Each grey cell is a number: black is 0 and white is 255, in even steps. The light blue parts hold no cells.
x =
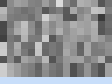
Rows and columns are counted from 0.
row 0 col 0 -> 73
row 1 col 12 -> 145
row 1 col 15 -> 126
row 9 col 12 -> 148
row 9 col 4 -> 126
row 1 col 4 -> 121
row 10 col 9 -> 147
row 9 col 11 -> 110
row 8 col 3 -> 163
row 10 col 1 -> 176
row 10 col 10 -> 80
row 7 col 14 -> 124
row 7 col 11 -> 102
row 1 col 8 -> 125
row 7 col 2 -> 162
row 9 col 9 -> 148
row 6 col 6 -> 109
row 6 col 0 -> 199
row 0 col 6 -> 157
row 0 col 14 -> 86
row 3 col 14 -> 88
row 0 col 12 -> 169
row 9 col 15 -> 161
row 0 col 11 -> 176
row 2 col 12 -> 162
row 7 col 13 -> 123
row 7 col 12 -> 167
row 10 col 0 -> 205
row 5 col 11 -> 148
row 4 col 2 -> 169
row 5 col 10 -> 159
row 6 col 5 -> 201
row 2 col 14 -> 58
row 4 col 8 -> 175

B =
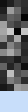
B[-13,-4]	16
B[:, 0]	[16, 32, 55, 160, 166, 144, 48, 137, 46, 100, 46, 42, 23]
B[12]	[23, 38, 156, 145]
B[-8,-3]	70
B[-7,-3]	131
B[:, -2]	[62, 105, 86, 60, 4, 169, 93, 121, 26, 72, 79, 103, 156]
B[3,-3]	82
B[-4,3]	15
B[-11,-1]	5
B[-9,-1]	196
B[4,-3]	199
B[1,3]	42

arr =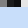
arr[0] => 128
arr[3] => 229
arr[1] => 28
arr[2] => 15

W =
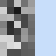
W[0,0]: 111
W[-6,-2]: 70
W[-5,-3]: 208
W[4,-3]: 64
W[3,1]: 44
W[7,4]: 94
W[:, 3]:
[114, 171, 70, 71, 149, 155, 94, 92]
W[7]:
[194, 78, 77, 92, 94]
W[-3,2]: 82
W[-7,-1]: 168

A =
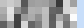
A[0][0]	194
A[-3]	[174, 226, 145, 111, 176, 172, 191, 101, 96, 213, 225]
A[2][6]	188
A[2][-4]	93
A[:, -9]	[191, 145, 68, 65]
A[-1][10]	183
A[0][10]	161
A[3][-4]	96
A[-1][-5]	188
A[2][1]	220
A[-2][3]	154
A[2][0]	160

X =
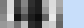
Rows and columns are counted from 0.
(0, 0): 123
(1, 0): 126
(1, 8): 158
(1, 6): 150
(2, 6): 97
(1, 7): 222
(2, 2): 20
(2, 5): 13
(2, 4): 29

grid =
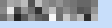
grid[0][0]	128
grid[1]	[138, 232, 79, 147, 110, 49, 148, 191, 115, 140, 120, 86, 95, 148]
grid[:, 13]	[122, 148, 179]
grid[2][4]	138
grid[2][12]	44
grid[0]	[128, 170, 161, 187, 83, 191, 144, 130, 147, 124, 116, 103, 103, 122]
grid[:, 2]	[161, 79, 35]
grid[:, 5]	[191, 49, 98]

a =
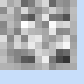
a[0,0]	210
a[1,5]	142
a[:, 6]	[215, 170, 230, 133, 166, 169, 151, 199, 238, 189]
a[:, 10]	[173, 189, 186, 178, 179, 154, 164, 172, 181, 170]
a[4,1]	171
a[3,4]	228
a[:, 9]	[140, 151, 81, 216, 140, 221, 247, 106, 52, 167]
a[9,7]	142
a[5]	[222, 137, 206, 132, 221, 231, 169, 154, 179, 221, 154]
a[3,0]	135
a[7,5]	214
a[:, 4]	[126, 158, 87, 228, 182, 221, 234, 158, 84, 158]
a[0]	[210, 168, 187, 105, 126, 184, 215, 103, 149, 140, 173]
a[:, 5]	[184, 142, 164, 162, 178, 231, 200, 214, 189, 173]
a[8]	[193, 160, 132, 90, 84, 189, 238, 119, 73, 52, 181]
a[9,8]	163
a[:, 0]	[210, 140, 184, 135, 143, 222, 195, 180, 193, 178]
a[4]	[143, 171, 128, 206, 182, 178, 166, 229, 136, 140, 179]
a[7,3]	139
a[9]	[178, 177, 170, 156, 158, 173, 189, 142, 163, 167, 170]
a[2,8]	113
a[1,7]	206
